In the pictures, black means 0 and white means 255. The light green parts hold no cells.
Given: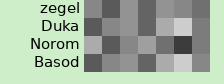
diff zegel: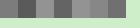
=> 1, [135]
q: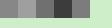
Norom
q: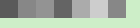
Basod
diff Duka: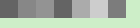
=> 1, [90]
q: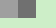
Norom

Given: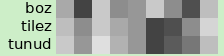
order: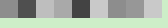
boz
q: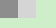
tilez
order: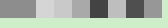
tilez
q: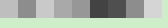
tilez
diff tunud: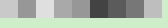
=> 4, [178]
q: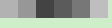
tunud
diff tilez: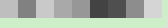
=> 2, [141]

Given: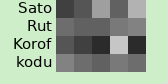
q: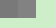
Rut
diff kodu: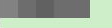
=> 4, [121]
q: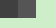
Sato
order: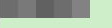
kodu

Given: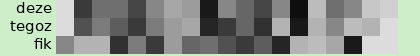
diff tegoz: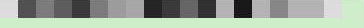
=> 17, [188]
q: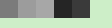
tegoz
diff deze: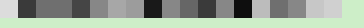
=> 12, [69]
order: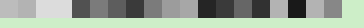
tegoz
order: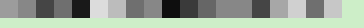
deze

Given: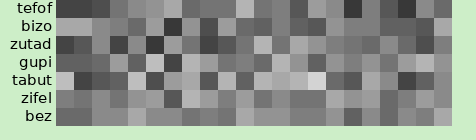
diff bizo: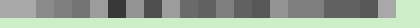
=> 5, [106]
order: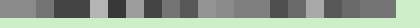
zutad
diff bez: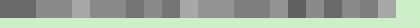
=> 9, [126]

